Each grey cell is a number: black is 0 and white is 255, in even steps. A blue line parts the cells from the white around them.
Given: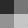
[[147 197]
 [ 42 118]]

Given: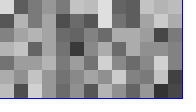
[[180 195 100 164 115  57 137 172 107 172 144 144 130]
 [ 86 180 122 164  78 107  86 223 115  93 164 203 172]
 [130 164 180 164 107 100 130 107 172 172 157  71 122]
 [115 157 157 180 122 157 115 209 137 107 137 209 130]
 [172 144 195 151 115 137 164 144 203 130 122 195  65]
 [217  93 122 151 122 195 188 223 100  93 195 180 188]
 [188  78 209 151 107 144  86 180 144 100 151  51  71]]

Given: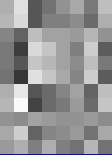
[[182 250  67 107 121 154 107 197]
 [174 231  86 107 133 162  99 190]
 [174 224  86 114 146 168 121 190]
 [182 217  86 127 127 140 107 174]
 [168 205  99 133 140 154 114 168]
 [154 174 127 174 127 114 182 114]
 [146 140 162 154 146 146 154 140]
 [133  99 190 162 162 154 182 146]
 [121  86 197 182 162 140 190 121]
 [121  61 217 197 162 127 205  92]
 [114  54 224 197 168 133 205  92]]

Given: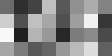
[[166 124  88 102 152 186 220  96]
 [206  80 192 166  80 158 241  55]
 [108  47  67 192  88 144 172 131]
 [248  31 180 152  39 124 138  74]]

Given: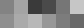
[[143 170 184 151 124 104]
 [131 164  58  74 118 198]]

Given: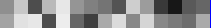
[[163 225 231  77 237 102  63 170 219 136 213 136 122 109 170]
 [143 199  77 185 231 149 128 116  83 206 156  57  23  89 102]]

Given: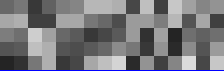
[[167 175  64  64 167 167 119 104  77 155 155 125 183  84 167  64]
 [104 119  56  97 125 133 183 183 175  71 191  64 199 161 133 147]
 [125 111 206 161 104  90  56  71  90 155  49 161  36 111  97 111]
 [ 84  90 191 175  84  77  90 104 140 119  56 147  42 140  84 155]
 [ 36  49 119 175  56  71 167 191 212  42 147  64 133 219  71 199]]

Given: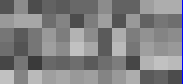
[[153 167 167 110 132  76 125 159  83 153  98 118 110]
 [ 83 140  76  98  90 104 104 140  98  98 159 173 173]
 [193 132 186 159 167 153 159 132 153 173  90  98  76]
 [ 70 118  58 104  98 110  90 110 125  70 179 193 186]
 [118  90 118 153 125 179 140  90 173 125 146 132 140]
 [110  83 118 159 140 193 167  90 186 118 159 146 153]]

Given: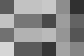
[[ 91 194 194 200 141  48]
 [113 178 178 186 149  85]
 [194 119 119  73 157  99]
 [214  91  91  55 164 133]]
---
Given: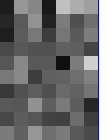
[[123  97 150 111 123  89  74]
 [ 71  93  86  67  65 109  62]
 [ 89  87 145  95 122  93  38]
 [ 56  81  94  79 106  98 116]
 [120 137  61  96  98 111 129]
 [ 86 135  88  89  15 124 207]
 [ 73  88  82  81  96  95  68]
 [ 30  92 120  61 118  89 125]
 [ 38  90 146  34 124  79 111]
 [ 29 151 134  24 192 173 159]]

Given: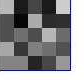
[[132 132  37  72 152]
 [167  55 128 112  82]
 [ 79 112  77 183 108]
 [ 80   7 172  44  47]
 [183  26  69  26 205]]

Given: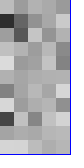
[[213 212 188 174 182]
 [164 173 169 182 185]
 [ 69 193 134 193 211]
 [215 157 174 181 144]
 [130 165 184 166 214]
 [177 166 174 177 178]
 [219 155 161 195 131]
 [192 179 157 184 138]
 [158  87 197 148 178]
 [ 46 101 146 168 202]
 [188 156 178 170 154]]

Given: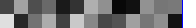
[[223  39 114 172  65 201 136  71  83 160 118 143  18]
 [ 69 162  78 105  26  51 175 144   8  17 146 118 121]]

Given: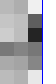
[[187 178 232]
 [170 164 134]
 [120 132 119]
 [205 189  36]
 [197 190  94]
 [185 174 240]]

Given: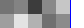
[[158 227 178 112 139]
 [116 131  60 137 198]]

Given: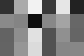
[[100 150 219  82 134 135]
 [ 99 142 225  82 144 101]
 [138 132  14 136 164 103]
 [ 49 170 242  57 230  34]]
